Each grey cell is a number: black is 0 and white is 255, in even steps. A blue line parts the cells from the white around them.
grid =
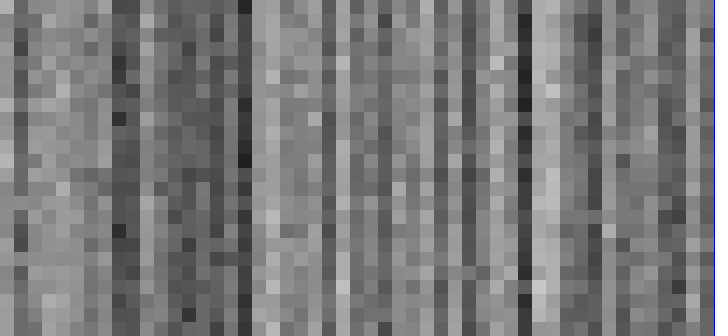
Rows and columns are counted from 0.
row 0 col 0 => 175
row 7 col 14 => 92
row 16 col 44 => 114
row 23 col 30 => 159
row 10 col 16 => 116
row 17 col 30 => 159
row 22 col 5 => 145
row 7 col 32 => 142
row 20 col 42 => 89
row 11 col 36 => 129
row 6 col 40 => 139
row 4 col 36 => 120
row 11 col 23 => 95
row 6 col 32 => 152
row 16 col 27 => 88
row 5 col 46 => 142
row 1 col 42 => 70
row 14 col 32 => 147
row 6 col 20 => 135
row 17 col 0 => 156
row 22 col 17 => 60
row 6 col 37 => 49
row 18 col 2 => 141
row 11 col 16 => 111
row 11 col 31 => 96
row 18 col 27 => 104
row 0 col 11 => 110
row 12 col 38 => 156
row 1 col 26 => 146
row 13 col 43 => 151
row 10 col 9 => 80
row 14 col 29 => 118
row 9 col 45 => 134
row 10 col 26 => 108
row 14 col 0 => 138
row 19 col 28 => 138
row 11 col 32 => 165
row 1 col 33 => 81
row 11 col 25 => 102
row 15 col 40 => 118

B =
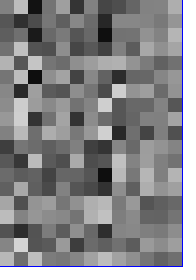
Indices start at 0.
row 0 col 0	129
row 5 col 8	44
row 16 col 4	92
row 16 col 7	46
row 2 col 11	131
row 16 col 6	104
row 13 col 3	74
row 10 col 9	105
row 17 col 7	95
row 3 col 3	79
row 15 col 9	138
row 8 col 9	101
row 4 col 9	147
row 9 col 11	127
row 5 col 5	67
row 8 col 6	140
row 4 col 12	113
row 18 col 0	184
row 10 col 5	128
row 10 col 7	52
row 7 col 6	132
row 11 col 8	192
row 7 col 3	137
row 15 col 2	150
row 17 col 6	107
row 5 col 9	102
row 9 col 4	158
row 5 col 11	134
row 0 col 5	52
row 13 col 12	160
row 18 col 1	109
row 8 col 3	114
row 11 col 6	77
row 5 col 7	98
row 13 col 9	95
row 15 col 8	126

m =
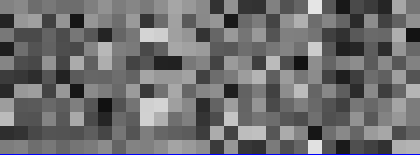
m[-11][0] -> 130
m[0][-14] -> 146
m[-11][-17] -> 153
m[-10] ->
[36, 151, 160, 65, 149, 22, 150, 130, 110, 154, 53, 108, 161, 90, 137, 150, 25, 106, 124, 68, 145, 176, 109, 133, 101, 42, 141, 66, 97, 144]
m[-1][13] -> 154
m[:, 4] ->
[109, 149, 76, 78, 69, 34, 152, 94, 88, 83, 103]
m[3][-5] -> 38
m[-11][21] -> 101
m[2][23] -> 64
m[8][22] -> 112
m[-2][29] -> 100
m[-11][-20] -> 122
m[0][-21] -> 134
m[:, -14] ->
[146, 25, 153, 88, 155, 123, 31, 158, 197, 68, 150]
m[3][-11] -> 119
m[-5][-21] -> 155
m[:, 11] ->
[143, 108, 207, 97, 34, 152, 114, 212, 176, 102, 141]
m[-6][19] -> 95
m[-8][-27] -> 98
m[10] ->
[125, 130, 110, 120, 103, 117, 123, 140, 100, 131, 128, 141, 164, 154, 141, 58, 150, 55, 50, 123, 79, 102, 225, 83, 26, 79, 65, 49, 175, 179]
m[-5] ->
[41, 152, 158, 67, 152, 22, 139, 124, 105, 155, 57, 114, 168, 102, 134, 142, 31, 98, 123, 65, 141, 188, 101, 136, 94, 43, 138, 62, 102, 181]
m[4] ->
[133, 77, 72, 147, 69, 171, 95, 174, 117, 67, 85, 34, 33, 120, 132, 67, 155, 135, 62, 187, 77, 18, 142, 101, 127, 141, 91, 138, 87, 130]
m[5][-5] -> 62
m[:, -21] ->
[134, 154, 119, 122, 67, 99, 155, 116, 93, 84, 131]
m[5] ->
[60, 55, 45, 86, 34, 91, 102, 101, 110, 99, 165, 152, 152, 162, 65, 109, 123, 157, 180, 95, 156, 118, 140, 67, 30, 62, 109, 96, 159, 84]
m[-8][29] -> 104
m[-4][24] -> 64
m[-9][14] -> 51
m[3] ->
[30, 111, 83, 98, 78, 73, 133, 184, 127, 122, 73, 97, 167, 161, 155, 91, 88, 110, 101, 119, 132, 113, 205, 88, 32, 38, 93, 44, 150, 104]
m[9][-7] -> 111

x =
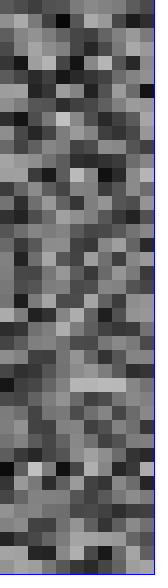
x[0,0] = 89
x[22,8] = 81
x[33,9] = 57
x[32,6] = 160
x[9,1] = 72
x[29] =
[124, 111, 68, 116, 121, 76, 111, 133, 70, 107, 136]
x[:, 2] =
[62, 122, 146, 164, 158, 42, 36, 86, 78, 38, 96, 142, 59, 139, 111, 77, 133, 88, 110, 70, 85, 123, 33, 113, 127, 64, 55, 71, 98, 68, 67, 90, 39, 192, 121, 130, 132, 66, 72, 38, 158]
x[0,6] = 137
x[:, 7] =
[130, 153, 100, 75, 181, 67, 82, 95, 41, 63, 140, 50, 17, 60, 148, 87, 73, 135, 112, 106, 133, 97, 31, 66, 119, 51, 125, 185, 76, 133, 80, 65, 142, 134, 53, 89, 65, 52, 157, 25, 69]
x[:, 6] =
[137, 170, 64, 39, 136, 53, 34, 72, 78, 131, 76, 42, 133, 128, 127, 127, 70, 56, 157, 57, 78, 164, 98, 93, 73, 101, 150, 180, 64, 111, 64, 112, 160, 175, 66, 65, 74, 95, 162, 73, 42]
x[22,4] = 133
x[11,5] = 47
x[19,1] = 71
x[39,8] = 107
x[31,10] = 127
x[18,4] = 86
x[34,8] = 136
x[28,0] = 74
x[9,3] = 68
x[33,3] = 124
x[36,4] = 110
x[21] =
[116, 29, 123, 164, 75, 76, 164, 97, 60, 142, 148]
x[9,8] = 51
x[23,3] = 126
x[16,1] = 109
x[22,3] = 50
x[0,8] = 124
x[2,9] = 153
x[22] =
[171, 125, 33, 50, 133, 173, 98, 31, 81, 147, 151]
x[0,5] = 123
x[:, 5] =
[123, 86, 70, 70, 20, 41, 131, 64, 136, 154, 66, 47, 186, 131, 54, 143, 90, 65, 67, 92, 74, 76, 173, 125, 75, 148, 140, 181, 106, 76, 132, 136, 139, 71, 155, 85, 71, 148, 164, 175, 55]
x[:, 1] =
[76, 170, 133, 130, 22, 69, 160, 124, 20, 72, 67, 151, 160, 101, 46, 35, 109, 58, 35, 71, 76, 29, 125, 53, 92, 129, 48, 63, 68, 111, 145, 130, 57, 93, 153, 102, 128, 139, 61, 161, 164]

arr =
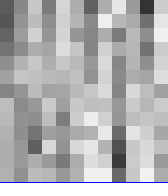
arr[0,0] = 92
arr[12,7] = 240
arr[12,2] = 188
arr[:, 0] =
[92, 86, 100, 115, 143, 161, 132, 189, 185, 178, 173, 172, 177]
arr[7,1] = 139
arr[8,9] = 189
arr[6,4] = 166
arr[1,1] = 147
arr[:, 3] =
[124, 142, 149, 165, 174, 186, 163, 201, 189, 159, 215, 153, 183]
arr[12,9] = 199
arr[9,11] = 167
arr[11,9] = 203
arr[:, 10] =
[51, 112, 142, 114, 143, 165, 189, 182, 197, 207, 216, 220, 241]
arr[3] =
[115, 139, 173, 165, 220, 197, 133, 208, 171, 183, 114, 203]
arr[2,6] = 134
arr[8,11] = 190
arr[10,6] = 230
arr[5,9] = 172
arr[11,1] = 153
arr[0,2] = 199
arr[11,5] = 172
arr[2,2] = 209
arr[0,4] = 213
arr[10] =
[173, 151, 95, 215, 147, 216, 230, 178, 80, 199, 216, 192]
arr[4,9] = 181
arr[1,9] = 171
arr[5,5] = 192
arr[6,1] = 149
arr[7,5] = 200
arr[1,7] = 239
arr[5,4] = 182
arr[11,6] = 221

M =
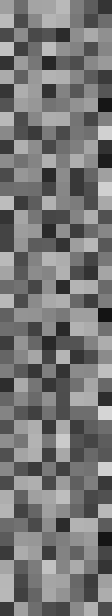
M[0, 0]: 159
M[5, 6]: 92
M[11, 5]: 174
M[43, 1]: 160
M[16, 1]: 157
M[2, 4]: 43
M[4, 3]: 39
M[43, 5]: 138
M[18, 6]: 69
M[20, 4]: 42
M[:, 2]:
[164, 136, 73, 109, 119, 153, 157, 151, 135, 58, 141, 132, 141, 110, 93, 118, 152, 92, 131, 140, 70, 139, 147, 65, 103, 166, 54, 117, 106, 64, 174, 179, 175, 58, 175, 160, 102, 74, 151, 158, 124, 119, 101, 110]
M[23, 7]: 112
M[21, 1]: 76
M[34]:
[75, 168, 175, 73, 156, 95, 127, 57]
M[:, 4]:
[185, 174, 43, 145, 97, 176, 131, 121, 172, 74, 111, 125, 140, 135, 133, 72, 144, 51, 173, 177, 42, 175, 121, 40, 83, 181, 51, 78, 77, 76, 171, 203, 168, 65, 156, 190, 140, 43, 127, 131, 133, 163, 147, 69]
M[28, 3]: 144
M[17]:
[68, 150, 92, 94, 51, 158, 183, 88]
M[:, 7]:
[52, 109, 144, 134, 154, 58, 86, 22, 129, 209, 50, 28, 160, 208, 169, 81, 135, 88, 120, 165, 106, 126, 20, 112, 173, 139, 191, 104, 45, 213, 110, 93, 87, 208, 57, 81, 184, 92, 21, 70, 52, 160, 173, 76]
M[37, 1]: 114
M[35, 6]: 73
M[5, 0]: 171
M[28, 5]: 177
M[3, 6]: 78
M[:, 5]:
[125, 120, 142, 131, 77, 135, 87, 146, 116, 118, 127, 174, 56, 56, 124, 132, 61, 158, 118, 76, 180, 104, 159, 179, 83, 52, 139, 113, 177, 110, 60, 83, 71, 119, 95, 115, 102, 179, 145, 98, 171, 104, 108, 138]
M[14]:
[189, 59, 93, 178, 133, 124, 76, 169]
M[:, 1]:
[109, 75, 140, 64, 156, 97, 174, 160, 76, 80, 176, 114, 151, 112, 59, 166, 157, 150, 76, 88, 114, 76, 148, 108, 148, 135, 90, 170, 136, 87, 157, 118, 164, 83, 168, 98, 67, 114, 153, 172, 93, 72, 64, 160]
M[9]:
[137, 80, 58, 123, 74, 118, 112, 209]
